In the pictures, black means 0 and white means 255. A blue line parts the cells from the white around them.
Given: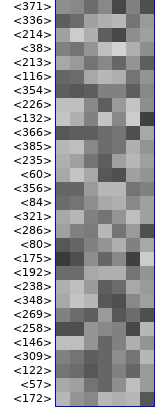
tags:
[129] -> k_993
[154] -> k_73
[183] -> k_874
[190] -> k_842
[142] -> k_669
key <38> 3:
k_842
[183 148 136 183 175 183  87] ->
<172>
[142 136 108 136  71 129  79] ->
<371>
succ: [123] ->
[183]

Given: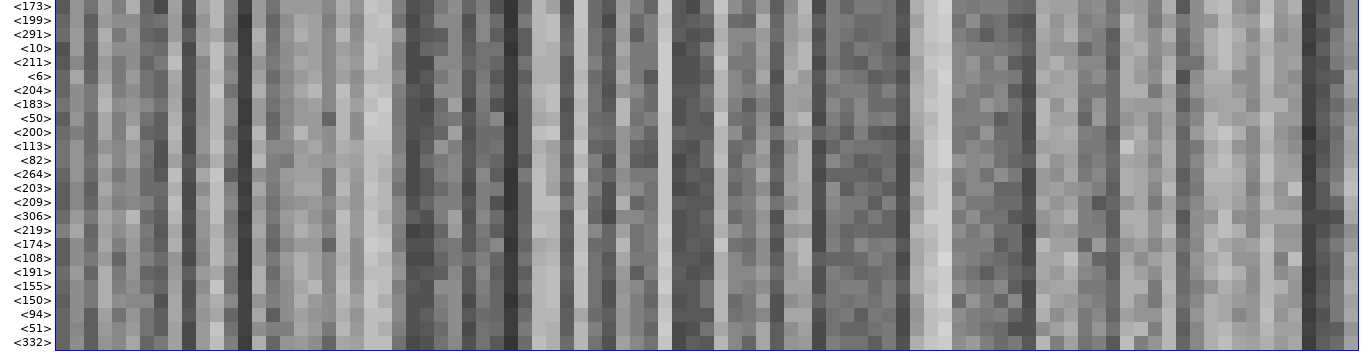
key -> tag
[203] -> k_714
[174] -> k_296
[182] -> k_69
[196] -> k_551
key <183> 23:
k_714
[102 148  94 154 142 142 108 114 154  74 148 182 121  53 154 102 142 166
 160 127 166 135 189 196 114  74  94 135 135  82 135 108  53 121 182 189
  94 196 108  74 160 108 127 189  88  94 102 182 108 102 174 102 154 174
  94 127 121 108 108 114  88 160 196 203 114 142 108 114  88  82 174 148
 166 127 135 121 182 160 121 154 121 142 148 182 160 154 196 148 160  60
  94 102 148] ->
<199>
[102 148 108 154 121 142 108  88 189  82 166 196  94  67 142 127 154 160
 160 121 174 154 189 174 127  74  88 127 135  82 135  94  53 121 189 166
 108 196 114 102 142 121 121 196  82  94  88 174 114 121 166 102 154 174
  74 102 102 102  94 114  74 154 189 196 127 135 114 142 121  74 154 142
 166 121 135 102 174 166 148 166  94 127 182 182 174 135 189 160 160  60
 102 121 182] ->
<264>
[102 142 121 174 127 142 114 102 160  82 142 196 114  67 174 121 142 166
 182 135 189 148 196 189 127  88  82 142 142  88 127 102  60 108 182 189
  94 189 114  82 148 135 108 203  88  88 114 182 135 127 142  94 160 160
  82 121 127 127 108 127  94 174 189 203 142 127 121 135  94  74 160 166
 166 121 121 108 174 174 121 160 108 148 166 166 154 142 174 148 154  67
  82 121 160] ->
<204>

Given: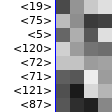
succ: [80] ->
[26]
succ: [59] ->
[66]
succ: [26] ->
[216]
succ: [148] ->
[201]

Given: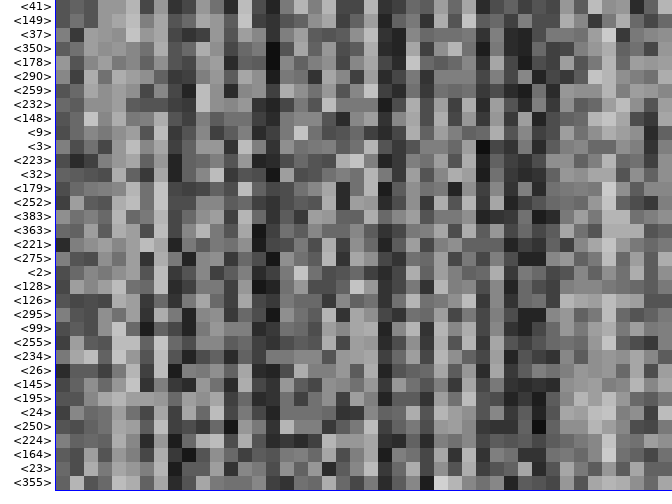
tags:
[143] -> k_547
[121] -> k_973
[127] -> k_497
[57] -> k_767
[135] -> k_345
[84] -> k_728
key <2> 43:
k_547
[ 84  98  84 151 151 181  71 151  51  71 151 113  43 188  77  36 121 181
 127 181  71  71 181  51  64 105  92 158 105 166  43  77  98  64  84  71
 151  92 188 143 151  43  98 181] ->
<41>
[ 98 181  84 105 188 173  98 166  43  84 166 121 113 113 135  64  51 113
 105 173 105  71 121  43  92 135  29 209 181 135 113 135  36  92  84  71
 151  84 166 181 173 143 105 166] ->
<355>

